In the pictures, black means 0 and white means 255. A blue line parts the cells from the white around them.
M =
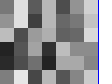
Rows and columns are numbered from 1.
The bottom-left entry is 126
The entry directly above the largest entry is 77
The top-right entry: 209
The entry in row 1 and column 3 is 91
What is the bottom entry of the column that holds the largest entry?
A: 230
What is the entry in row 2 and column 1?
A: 147
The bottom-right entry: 203
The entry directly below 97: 189
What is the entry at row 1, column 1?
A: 120
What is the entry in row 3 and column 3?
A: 155
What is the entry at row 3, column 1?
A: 189
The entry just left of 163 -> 85

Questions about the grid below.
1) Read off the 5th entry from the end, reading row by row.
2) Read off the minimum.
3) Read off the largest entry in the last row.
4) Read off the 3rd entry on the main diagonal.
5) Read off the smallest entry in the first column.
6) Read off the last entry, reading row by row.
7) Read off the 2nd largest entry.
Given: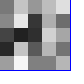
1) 158
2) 33
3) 246
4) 47
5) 40
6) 182
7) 231

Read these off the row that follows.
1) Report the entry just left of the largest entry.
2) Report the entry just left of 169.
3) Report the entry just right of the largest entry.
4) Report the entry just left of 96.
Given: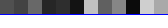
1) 11
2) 207
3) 169
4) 193

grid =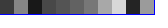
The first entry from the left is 59
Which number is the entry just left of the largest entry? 168
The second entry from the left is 133

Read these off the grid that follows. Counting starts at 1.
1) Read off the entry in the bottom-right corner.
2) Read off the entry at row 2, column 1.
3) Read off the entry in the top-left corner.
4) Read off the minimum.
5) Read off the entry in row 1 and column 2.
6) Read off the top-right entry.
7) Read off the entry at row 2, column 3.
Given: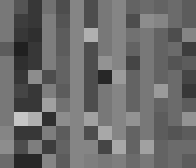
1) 92
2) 120
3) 120
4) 32
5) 84
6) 92
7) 55
